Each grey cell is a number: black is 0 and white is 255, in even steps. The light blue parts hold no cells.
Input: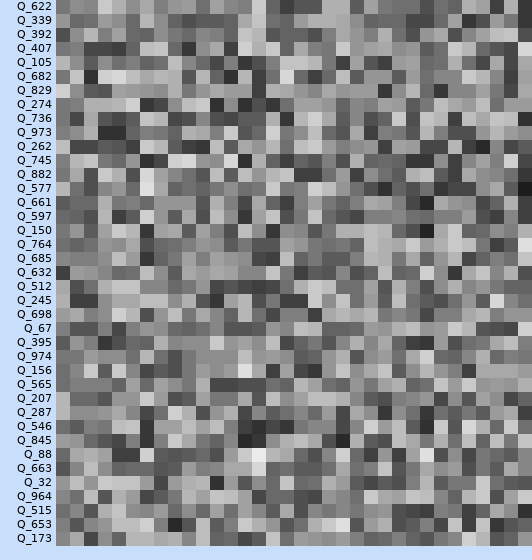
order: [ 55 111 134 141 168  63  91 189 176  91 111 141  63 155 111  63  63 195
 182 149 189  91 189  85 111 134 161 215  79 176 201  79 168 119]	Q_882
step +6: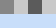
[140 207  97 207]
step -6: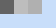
[ 93 183 170]

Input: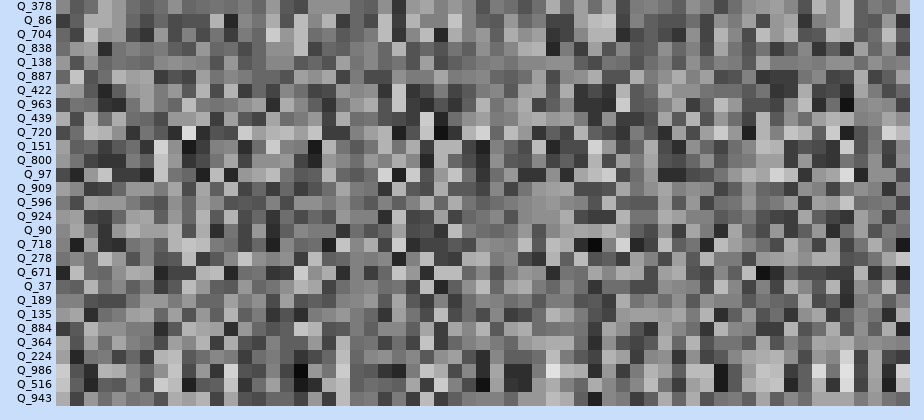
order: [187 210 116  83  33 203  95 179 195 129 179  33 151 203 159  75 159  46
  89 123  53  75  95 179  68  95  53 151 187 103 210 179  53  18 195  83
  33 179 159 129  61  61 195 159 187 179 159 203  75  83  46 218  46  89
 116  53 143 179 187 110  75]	Q_720
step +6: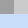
[165 209]
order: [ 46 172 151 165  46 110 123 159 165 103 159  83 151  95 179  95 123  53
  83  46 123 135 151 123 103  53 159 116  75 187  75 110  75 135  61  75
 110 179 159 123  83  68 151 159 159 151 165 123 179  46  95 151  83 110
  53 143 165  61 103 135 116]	Q_135
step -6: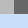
[181  97]
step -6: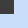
[55]

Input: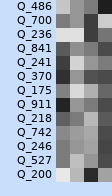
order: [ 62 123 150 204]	Q_700
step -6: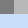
[117 178]
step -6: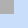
[170]
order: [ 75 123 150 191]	Q_527

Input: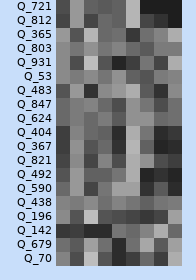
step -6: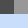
[ 71 146]
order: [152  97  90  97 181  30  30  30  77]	Q_721
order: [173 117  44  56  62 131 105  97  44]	Q_404
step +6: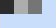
[ 50 179 123]
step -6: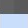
[91 84]
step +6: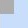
[179]

